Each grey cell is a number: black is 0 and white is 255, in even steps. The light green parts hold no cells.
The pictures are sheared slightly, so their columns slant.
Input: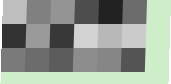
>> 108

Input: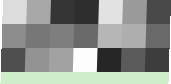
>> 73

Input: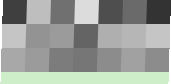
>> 51

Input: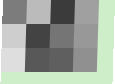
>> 160

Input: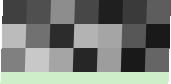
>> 93

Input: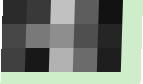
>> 18

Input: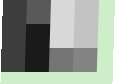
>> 195

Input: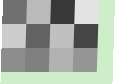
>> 227
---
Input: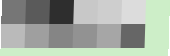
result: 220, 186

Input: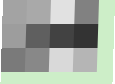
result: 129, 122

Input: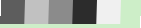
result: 240, 93

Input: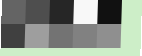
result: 17, 64

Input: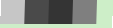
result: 127, 198

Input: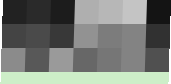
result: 20, 139

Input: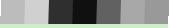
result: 153, 188

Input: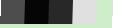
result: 224, 77

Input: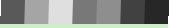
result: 39, 89
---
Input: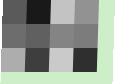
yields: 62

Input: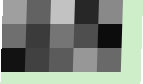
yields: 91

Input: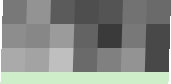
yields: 128

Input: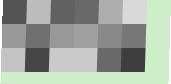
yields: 202

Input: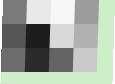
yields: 43

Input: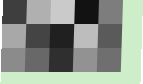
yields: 47
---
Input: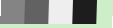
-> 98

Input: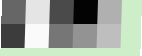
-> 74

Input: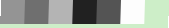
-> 33

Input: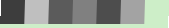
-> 128

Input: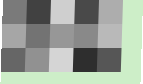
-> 207

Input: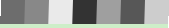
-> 159

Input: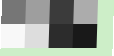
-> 158
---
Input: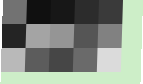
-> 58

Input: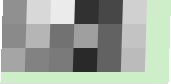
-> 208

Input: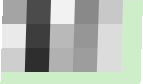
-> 200

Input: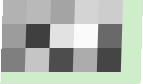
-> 205

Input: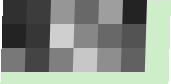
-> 35

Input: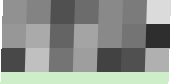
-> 219
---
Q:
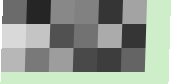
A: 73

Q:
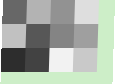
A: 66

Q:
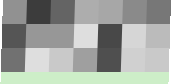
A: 79

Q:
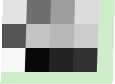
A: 8

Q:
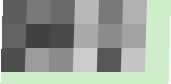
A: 204

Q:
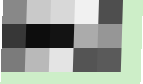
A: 228
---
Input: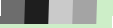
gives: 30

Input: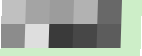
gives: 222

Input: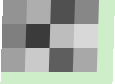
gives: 202

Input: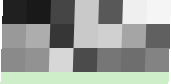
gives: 146

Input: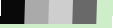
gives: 170

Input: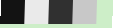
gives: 234

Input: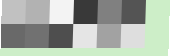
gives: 113

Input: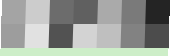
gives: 225

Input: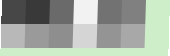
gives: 154
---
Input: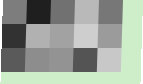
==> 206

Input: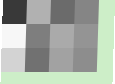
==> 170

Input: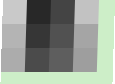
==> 81

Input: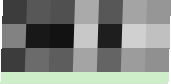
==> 208

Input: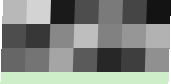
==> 150

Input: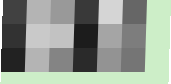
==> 165
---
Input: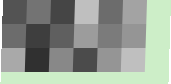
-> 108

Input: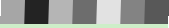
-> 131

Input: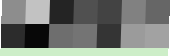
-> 129

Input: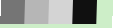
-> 212

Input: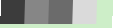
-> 107

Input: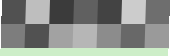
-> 204

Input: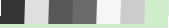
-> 246

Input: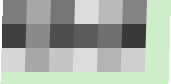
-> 186
